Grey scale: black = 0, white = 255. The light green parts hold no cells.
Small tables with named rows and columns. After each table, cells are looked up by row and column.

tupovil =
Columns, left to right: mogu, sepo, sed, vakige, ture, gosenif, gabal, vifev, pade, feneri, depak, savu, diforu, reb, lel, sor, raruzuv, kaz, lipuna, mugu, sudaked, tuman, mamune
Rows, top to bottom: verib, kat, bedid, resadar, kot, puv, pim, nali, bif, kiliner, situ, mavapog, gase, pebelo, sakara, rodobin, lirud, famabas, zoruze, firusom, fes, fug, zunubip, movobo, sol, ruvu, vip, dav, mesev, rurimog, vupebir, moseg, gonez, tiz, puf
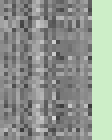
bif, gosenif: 129
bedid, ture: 149
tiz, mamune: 178
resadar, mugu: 140
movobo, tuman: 137
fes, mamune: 148
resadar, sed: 159
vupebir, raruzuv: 128
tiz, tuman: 136
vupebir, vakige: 141
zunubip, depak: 169
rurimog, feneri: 172
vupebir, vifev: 127
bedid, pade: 162
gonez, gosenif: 59
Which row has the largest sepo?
gonez

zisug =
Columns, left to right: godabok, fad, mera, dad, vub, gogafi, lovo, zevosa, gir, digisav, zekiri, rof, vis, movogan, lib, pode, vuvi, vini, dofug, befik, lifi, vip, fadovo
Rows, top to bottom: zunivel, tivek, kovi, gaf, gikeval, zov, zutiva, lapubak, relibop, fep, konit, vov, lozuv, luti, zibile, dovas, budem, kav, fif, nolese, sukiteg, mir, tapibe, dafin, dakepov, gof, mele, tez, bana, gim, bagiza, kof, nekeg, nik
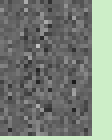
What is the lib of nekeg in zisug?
116
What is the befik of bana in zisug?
119
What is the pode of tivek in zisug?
101
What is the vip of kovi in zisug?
140
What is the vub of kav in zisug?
117
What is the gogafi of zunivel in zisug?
102
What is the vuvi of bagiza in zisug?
119
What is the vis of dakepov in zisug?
126
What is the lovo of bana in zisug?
90
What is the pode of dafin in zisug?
84
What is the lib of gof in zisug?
112
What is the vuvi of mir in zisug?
80
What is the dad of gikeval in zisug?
97
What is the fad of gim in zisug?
99
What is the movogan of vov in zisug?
119
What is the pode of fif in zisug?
97

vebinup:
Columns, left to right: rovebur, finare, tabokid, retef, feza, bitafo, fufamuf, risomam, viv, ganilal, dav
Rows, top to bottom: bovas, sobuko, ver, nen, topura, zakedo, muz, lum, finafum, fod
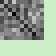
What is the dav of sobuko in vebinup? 90
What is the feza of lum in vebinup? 160
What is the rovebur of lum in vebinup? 101
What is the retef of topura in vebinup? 105
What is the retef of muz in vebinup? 97
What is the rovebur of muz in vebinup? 110
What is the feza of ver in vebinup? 53
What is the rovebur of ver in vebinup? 71
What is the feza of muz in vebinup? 103
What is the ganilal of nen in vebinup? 183
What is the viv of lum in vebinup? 142

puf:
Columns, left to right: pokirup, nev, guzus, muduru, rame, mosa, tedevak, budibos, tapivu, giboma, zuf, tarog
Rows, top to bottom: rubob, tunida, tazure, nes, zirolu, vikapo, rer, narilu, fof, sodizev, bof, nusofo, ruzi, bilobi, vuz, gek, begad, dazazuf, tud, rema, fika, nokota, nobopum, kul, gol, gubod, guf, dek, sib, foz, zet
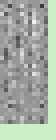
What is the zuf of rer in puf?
173
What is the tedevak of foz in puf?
160
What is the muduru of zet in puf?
138
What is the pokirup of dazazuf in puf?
152
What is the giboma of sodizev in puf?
177
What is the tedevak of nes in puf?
172
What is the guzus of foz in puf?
151
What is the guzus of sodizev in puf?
161
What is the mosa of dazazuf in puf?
154
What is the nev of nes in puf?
92
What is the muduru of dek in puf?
157

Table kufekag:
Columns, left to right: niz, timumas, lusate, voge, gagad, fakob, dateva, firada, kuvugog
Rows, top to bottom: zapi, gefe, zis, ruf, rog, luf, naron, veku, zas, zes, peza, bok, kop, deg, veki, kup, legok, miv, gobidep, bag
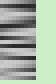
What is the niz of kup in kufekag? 196
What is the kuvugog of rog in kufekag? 108
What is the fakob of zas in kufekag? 204
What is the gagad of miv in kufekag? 118
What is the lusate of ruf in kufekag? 198
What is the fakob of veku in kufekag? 178
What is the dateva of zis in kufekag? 109
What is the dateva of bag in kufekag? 123
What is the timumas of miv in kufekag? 156
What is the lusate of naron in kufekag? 43
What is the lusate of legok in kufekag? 198

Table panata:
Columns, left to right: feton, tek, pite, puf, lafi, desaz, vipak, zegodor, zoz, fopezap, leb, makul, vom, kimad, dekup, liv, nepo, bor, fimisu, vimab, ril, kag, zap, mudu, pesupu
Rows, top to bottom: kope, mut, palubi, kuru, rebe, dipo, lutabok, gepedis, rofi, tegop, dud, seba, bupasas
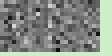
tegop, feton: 76
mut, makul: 112
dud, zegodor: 154
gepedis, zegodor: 126
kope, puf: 168
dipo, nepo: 149

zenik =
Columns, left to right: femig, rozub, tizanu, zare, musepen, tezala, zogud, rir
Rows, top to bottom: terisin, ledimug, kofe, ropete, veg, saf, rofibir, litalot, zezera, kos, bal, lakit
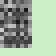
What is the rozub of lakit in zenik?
112
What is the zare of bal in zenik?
72
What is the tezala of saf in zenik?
102
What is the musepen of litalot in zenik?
82
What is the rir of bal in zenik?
68
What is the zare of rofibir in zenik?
190
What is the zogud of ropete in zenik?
87
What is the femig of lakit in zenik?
180
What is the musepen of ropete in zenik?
79
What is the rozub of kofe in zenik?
126
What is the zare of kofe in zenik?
105
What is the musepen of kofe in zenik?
45
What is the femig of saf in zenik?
58
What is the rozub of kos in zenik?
69
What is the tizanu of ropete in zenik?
178

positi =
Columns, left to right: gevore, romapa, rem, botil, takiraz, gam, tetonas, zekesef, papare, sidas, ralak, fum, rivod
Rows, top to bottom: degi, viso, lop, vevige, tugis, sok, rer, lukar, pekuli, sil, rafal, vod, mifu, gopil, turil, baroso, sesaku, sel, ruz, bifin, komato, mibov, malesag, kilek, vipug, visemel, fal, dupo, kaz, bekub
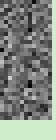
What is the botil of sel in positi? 166
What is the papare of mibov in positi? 98
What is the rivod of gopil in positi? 145
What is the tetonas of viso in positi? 103
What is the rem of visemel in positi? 66
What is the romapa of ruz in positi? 76
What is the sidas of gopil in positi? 106
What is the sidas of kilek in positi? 75
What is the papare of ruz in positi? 173
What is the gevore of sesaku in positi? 156
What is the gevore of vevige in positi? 62
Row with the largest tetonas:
kilek

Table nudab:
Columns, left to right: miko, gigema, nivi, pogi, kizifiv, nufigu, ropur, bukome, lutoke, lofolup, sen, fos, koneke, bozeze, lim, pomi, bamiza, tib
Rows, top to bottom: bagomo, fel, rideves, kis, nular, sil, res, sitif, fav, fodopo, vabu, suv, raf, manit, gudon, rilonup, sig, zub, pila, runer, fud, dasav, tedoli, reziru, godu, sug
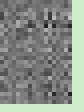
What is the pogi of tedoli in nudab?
119
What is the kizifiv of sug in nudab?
144
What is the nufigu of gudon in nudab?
103
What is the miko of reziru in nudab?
151
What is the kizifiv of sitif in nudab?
79
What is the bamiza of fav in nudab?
102
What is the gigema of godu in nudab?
109
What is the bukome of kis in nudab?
132
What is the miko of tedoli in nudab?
95
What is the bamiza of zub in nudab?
110
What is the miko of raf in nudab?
155

